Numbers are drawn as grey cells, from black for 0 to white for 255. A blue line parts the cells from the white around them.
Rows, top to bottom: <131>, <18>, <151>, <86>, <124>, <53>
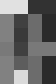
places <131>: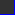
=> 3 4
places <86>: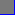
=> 1 3 4
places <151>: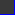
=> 2
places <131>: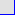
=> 1 2

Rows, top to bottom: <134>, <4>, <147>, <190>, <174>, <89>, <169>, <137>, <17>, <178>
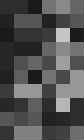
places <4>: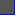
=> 2 3 6
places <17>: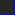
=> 5
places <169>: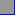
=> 2 3 5 6
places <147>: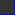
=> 2 3
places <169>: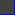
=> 4
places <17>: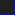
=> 4

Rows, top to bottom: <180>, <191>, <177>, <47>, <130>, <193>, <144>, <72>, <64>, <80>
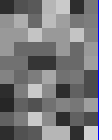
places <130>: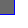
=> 5 6
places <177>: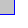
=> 3 6
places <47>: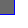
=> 2 3 4 6
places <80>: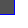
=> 2

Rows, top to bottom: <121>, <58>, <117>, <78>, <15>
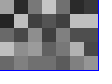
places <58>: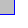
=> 2 6 7
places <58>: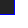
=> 1
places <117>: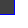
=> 4
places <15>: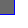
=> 1

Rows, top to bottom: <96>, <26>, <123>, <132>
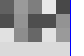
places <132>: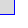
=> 1 2 3 4 5
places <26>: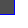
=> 1 3 4
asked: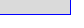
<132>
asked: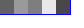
<96>
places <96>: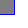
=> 3
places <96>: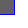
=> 1
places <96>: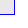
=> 4

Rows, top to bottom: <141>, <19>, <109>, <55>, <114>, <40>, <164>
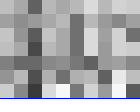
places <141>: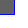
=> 3
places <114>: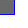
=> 2 3
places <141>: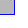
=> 4 6 8
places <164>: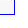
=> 5 9

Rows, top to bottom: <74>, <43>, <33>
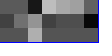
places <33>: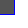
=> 1 2 4 5 6 7
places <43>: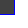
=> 1 4
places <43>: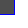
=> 5 6
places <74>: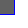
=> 7
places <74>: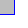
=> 4
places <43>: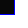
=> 7

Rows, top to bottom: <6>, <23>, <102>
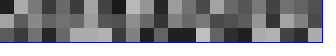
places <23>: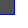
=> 9 17
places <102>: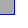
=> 6 7 19 23

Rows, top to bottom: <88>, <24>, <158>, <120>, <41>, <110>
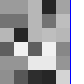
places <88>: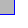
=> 3
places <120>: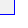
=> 2 4
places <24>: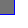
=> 1 2 4
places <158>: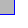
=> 1 3 5
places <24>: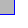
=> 3
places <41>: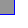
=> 1 2 5

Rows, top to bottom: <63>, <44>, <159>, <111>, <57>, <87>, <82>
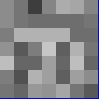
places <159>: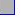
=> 2 3 4 5
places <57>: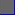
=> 2 3 5 7
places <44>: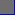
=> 3 4 5 6

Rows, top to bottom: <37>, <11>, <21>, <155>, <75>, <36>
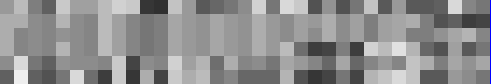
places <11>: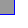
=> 14 17 20 23
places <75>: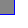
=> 8 12 18 23 27 29

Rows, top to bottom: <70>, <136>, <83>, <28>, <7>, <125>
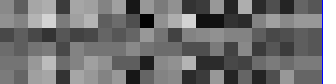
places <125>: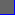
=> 2 11 18 22 23
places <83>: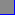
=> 15
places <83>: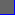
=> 8 10
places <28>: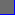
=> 1 12 13
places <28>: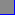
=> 10 18

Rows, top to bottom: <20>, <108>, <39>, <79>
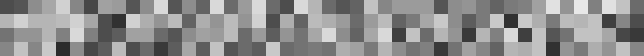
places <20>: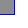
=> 3 11 14 33
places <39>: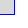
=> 6 24 28 37
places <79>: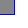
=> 1 3 35 46
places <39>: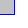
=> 30 39 42 43
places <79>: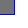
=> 22 24 30 33

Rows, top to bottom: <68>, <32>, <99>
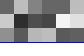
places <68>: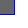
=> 1 4 5
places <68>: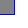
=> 3
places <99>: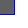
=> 6
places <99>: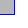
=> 3

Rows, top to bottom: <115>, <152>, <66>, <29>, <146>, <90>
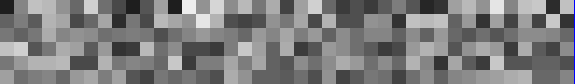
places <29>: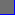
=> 12 26
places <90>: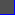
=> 16 23
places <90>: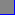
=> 4 33 41
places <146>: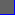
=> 20 39 40

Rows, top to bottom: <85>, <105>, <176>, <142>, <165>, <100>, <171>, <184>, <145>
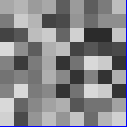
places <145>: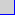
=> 1 9
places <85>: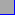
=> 1 4

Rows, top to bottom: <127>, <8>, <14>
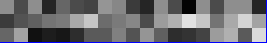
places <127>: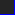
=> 4 11 19
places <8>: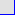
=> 14
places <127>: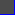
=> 2 6 13 16

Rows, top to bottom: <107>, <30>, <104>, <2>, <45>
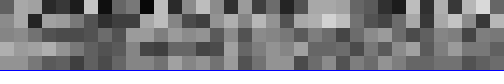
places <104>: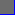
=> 8 24 26 29
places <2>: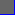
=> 13 14 18 23 24

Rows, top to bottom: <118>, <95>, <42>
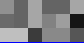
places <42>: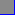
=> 4 5
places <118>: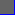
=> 2 4 5

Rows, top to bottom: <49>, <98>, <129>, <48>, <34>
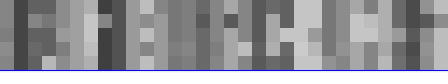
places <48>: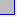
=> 7 18 32
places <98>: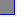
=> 1 3 8 16 18
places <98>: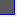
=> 15 17 19 31
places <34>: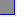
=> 5 31
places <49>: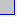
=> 22 23
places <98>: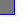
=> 4 13 24
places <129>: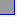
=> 5 10 12 23 29

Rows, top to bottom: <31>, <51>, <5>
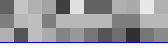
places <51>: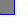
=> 1 4 9 10
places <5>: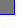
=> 7 11
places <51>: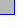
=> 2 5 6 7 8 11 12
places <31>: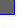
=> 1 7 8
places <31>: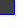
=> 5
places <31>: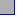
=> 3 9 12

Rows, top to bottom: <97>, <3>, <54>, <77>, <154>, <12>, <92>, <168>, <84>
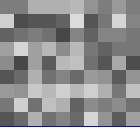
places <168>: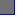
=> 3 10
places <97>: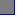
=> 1 2 8 10
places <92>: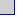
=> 5 7

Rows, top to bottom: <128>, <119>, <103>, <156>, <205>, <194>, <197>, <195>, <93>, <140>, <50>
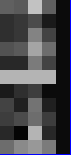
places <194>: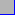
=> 1 2 3 4
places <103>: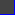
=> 4
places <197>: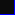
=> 4 5

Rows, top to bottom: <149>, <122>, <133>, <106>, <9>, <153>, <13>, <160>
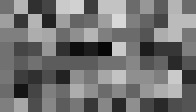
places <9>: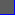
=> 2 4 5 6 7
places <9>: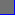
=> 1 3 8 9
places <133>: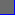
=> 5 9 10

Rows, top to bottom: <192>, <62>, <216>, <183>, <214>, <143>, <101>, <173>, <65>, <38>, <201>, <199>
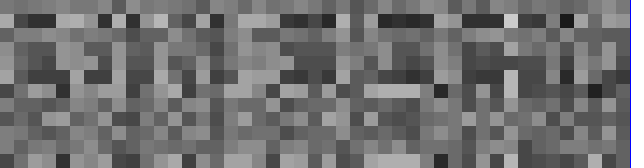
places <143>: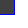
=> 3 4 5 7 8 16 21 29 31 34
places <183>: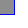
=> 1 6 20 28 32
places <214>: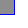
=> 6 15 20 28 32 42
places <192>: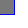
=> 1 3 6 7 11 13 21 23 25 30 34 39 45
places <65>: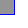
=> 4 8 13 25 36
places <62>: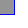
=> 7 11 33 45
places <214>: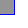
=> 1 5 7 9 12 21 25 44

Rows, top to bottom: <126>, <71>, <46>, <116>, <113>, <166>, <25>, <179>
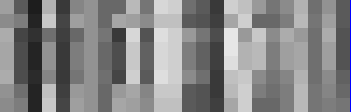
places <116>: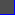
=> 2 9
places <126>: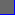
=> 8 9

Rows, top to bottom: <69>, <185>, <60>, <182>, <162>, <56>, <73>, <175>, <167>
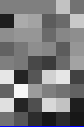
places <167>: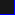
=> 4 6
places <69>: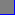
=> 1 2 3 4

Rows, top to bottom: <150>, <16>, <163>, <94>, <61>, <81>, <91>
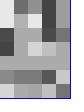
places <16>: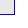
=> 1 3
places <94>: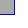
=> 2 5
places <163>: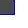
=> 1 4
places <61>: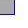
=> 1 2 3 4 5
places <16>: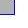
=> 2
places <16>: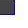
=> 4
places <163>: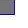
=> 5

